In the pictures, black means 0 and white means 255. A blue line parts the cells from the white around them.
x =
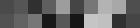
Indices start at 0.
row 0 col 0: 74
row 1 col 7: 192
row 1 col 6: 197
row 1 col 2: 119
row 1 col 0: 82

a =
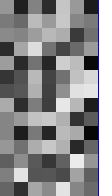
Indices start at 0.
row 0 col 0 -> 150
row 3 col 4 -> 69
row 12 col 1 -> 227
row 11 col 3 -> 55
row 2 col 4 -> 173
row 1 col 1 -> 106
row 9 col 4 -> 186
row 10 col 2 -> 173
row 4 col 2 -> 115
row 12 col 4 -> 74
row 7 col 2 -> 125
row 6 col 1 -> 87
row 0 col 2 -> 130
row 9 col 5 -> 170
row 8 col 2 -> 194
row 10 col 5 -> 40
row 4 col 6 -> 9
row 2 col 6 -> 112
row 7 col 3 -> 62
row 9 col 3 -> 37
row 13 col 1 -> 48
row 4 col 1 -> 42
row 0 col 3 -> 44
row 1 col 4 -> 200
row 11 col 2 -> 89
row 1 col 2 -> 187
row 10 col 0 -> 151
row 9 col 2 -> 121
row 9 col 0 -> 133
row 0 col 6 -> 27

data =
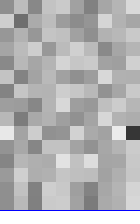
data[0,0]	143
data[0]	[143, 188, 136, 195, 202, 161, 129, 166, 181, 217]
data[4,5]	198
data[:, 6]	[129, 149, 143, 186, 202, 157, 184, 152, 164, 170, 146, 221, 189, 131, 123]
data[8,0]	184
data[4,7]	162
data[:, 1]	[188, 110, 178, 187, 184, 131, 197, 156, 124, 163, 168, 182, 207, 193, 185]
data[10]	[147, 168, 134, 194, 194, 163, 146, 167, 180, 203]
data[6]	[131, 197, 180, 179, 205, 198, 184, 146, 166, 201]
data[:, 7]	[166, 213, 178, 137, 162, 216, 146, 191, 215, 162, 167, 165, 162, 167, 170]
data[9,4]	148
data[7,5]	158
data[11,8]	166
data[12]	[154, 207, 174, 177, 197, 191, 189, 162, 175, 198]
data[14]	[143, 185, 128, 202, 204, 162, 123, 170, 177, 215]
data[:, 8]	[181, 178, 184, 166, 159, 177, 166, 204, 178, 235, 180, 166, 175, 180, 177]
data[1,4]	156
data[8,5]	145

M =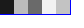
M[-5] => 26
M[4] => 195

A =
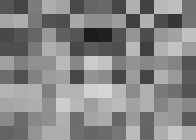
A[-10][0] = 86
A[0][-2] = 190
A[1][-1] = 116
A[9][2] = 149
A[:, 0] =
[86, 166, 72, 79, 161, 110, 180, 166, 138, 99]
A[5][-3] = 176
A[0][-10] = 163
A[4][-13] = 127
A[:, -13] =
[68, 173, 84, 79, 127, 80, 175, 169, 107, 105]
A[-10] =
[86, 68, 124, 173, 163, 73, 102, 105, 70, 176, 66, 184, 190, 114]
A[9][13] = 172
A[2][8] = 84
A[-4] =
[180, 175, 177, 127, 180, 179, 208, 213, 182, 139, 175, 121, 112, 84]
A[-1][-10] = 173
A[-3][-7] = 179
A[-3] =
[166, 169, 174, 145, 205, 183, 158, 179, 187, 162, 175, 132, 152, 135]
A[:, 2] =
[124, 120, 101, 121, 144, 130, 177, 174, 136, 149]
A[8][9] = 155
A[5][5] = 70
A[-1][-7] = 106
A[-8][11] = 151
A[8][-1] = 91
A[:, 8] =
[70, 157, 84, 79, 126, 71, 182, 187, 103, 118]
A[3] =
[79, 79, 121, 175, 161, 72, 91, 84, 79, 186, 63, 177, 194, 158]
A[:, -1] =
[114, 116, 193, 158, 82, 92, 84, 135, 91, 172]
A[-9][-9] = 169
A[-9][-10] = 78
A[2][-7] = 32

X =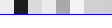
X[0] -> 237
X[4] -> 169
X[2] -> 218
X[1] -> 28

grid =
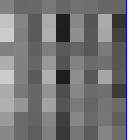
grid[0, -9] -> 129
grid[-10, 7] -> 102
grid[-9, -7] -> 91
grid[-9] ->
[195, 132, 91, 172, 31, 136, 86, 170, 49]
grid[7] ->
[176, 150, 102, 163, 86, 122, 100, 117, 107]
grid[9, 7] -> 132
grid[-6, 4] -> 83
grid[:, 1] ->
[104, 132, 129, 131, 129, 129, 121, 150, 106, 107]
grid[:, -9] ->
[129, 195, 204, 129, 174, 203, 171, 176, 154, 136]
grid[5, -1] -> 91
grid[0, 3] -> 121
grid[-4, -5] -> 79
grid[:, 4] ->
[103, 31, 30, 90, 83, 30, 79, 86, 62, 57]
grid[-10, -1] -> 102
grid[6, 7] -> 112
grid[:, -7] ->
[105, 91, 91, 97, 103, 91, 103, 102, 99, 93]
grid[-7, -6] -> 126

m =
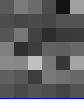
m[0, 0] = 89
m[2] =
[86, 119, 66, 44, 58, 59]
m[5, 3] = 121
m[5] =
[97, 88, 60, 121, 113, 104]
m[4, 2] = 193
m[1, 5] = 84
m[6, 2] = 83
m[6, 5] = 82
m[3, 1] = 47
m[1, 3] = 70
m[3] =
[128, 47, 61, 98, 96, 104]
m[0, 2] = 108
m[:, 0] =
[89, 77, 86, 128, 137, 97, 83]

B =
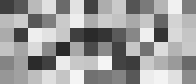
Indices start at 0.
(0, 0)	62
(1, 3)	127
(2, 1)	60
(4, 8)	67
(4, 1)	159
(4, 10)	201
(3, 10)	114
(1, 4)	202
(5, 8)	131
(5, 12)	224
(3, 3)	138
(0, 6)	66
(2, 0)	171
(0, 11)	181
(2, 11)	52
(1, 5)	238
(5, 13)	140
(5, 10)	236
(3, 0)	195
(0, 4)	106
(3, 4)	41
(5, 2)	190

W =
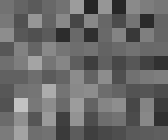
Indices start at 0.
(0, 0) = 114
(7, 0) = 82
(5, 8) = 79
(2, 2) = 80
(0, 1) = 100
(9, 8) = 78
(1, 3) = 100
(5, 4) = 101
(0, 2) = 90
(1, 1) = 81
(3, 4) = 117
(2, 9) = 56
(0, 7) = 150
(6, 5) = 137
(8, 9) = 75
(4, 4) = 134
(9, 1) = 163
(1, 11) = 100
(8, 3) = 154
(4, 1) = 126
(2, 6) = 47
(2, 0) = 141
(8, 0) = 107
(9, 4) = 58
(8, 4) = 63
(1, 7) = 103
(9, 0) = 123
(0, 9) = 138
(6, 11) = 76
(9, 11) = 95
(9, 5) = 92
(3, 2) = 101
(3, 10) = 105
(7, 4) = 106
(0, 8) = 39
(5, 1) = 97
